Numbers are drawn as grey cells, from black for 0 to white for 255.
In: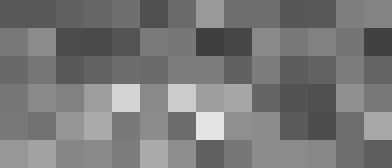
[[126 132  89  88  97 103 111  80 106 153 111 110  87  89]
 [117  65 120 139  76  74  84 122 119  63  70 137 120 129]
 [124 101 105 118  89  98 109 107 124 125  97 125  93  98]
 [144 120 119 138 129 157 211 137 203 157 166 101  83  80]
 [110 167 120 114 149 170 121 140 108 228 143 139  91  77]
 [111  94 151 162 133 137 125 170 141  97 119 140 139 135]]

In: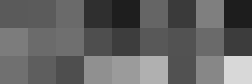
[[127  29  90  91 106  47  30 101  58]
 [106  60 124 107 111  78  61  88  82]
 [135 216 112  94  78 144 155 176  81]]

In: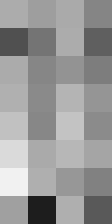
[[170 133 172 158]
 [172  95  80 116]
 [147 125 171 134]
 [180 149 176 138]
 [195 139 193 135]
 [183 165 218 170]
 [151 129 241 175]
 [175  89 160  29]]

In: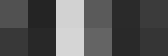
[[ 42  59  81  36 210  90]
 [ 41  53  56  40 213 100]]

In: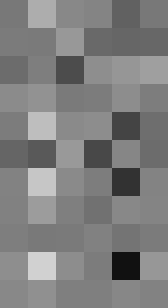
[[ 97 120 120 173 136 132]
 [102 103 123 122 152 105]
 [150 159 108 126  76 142]
 [141 125 139 146 122 124]
 [ 68 110 124 190 138 141]
 [134 108 101  89 153  72]
 [ 50 131 130 198 138 125]
 [136 132 129 156 127 113]
 [116 123 126 121 122 129]
 [ 17 151 142 209 141 124]
 [135 130 136 144 127 127]]

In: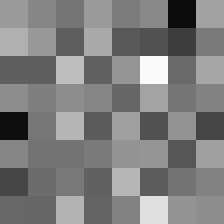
[[ 11 162 154 134 117 155 124 137]
 [ 61 122 176 153  94 170  88  81]
 [106 166  95  94 189  96 149 250]
 [117 130 142 127 141 133 102 163]
 [147  69  14 118 181  91 160  82]
 [ 86 160 133 114 115 122 147 149]
 [115 129  70 108 120  97 182  92]
 [147 142 103 102 179  99 129 223]]

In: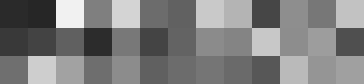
[[119 194  42  38 241 127 212 108  97 201 180  70 142]
 [157  79  57  67  96  44 120  68  99 139 132 200 141]
 [149 160 111 206 162 110 140  96 108 117 106  87 186]]
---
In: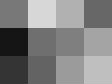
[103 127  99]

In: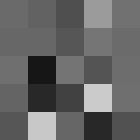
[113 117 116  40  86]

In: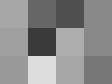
[137 173 221]

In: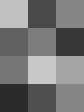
[134 124 118]

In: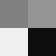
[149 239]

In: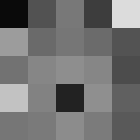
[220 107 142 130 118]

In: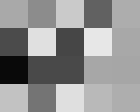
[173 231  73 116]
